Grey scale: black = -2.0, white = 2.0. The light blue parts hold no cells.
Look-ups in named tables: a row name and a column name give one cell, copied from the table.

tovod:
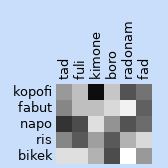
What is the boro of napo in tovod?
0.3
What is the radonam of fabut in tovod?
1.8
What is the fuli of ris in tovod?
-0.6
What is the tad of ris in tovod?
0.1
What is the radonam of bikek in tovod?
2.0
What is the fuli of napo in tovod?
-0.8
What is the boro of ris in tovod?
-0.6
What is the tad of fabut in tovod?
0.1
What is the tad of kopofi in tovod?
0.4
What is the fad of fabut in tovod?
-0.5
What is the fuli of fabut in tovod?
1.0
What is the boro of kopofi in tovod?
1.1
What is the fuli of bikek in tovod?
1.5
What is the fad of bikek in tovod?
0.4
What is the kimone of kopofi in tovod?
-1.8
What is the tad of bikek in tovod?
1.5
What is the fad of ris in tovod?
1.4
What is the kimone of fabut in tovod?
1.0

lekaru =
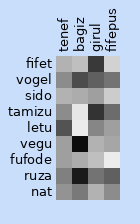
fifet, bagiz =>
1.0
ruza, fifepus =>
-0.5
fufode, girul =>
1.0
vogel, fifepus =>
-0.2
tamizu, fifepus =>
-0.3
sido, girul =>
0.5
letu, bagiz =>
1.7
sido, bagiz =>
0.7
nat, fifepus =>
0.2
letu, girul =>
0.1
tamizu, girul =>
-1.2
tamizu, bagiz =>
1.6
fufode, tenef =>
0.5
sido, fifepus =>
1.2

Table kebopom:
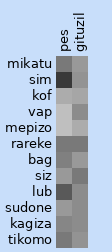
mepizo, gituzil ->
0.7
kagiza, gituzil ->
0.2
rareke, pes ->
-0.1
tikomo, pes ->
-0.1
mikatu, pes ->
-0.1
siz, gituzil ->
-0.1
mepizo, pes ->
1.0
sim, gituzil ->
0.3
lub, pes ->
-0.6
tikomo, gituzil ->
0.3
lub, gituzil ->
0.2
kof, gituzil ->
0.6
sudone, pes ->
0.4
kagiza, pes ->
0.1
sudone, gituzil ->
0.2
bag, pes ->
0.0
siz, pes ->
0.4
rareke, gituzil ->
-0.1

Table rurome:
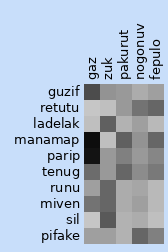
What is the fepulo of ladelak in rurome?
0.9
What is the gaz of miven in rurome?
-0.2
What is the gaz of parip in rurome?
-1.7
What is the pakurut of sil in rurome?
0.8
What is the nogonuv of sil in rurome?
0.7
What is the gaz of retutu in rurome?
1.1
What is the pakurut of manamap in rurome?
-0.5
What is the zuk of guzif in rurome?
0.3
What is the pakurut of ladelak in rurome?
0.8
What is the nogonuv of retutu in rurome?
-0.2
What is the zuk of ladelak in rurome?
-0.5
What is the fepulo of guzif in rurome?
0.5
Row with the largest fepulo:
sil

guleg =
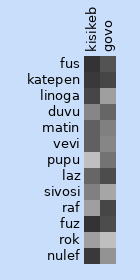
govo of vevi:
0.1
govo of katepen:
-0.9
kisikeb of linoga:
-0.9
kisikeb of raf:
0.5
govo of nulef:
0.3
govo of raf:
-0.9
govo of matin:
0.0
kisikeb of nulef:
-1.1
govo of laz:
-0.8
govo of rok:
1.0
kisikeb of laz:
-0.4
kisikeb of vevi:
-0.5
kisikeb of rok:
0.5
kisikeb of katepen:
-1.1
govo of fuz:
-0.8
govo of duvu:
-0.4
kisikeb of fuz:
-1.2
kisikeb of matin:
-0.5
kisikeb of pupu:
1.0
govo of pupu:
-0.2
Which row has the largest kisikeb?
pupu

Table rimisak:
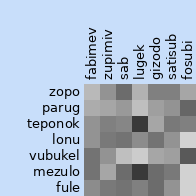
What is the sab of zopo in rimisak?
-0.3
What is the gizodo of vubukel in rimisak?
0.6
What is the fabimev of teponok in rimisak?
0.3
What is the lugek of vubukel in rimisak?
1.2
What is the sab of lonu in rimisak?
-0.2
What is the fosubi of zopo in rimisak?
0.6
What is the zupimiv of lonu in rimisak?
-0.1
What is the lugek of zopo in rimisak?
0.8
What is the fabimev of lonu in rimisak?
0.3
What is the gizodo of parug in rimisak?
0.5
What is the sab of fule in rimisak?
-0.2
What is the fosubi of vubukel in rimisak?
-0.6
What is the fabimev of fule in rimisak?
0.2

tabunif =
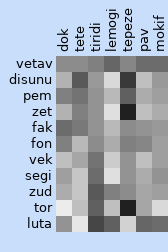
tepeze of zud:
0.2
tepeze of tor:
-1.5
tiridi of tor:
-0.5
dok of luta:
0.3
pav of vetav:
-0.3
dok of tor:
1.7
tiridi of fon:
0.2
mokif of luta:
-0.3
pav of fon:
0.1
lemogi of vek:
1.2
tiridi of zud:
-0.6
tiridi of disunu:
0.4
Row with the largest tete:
luta

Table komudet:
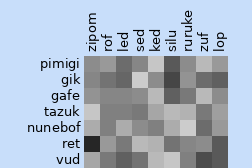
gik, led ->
-0.4
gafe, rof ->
0.1
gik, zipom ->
0.1
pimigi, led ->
-0.3
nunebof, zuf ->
-0.3
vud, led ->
-0.5
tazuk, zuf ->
-0.1
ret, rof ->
0.4
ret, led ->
-0.1
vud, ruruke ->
0.0
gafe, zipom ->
0.3
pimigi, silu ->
-0.6

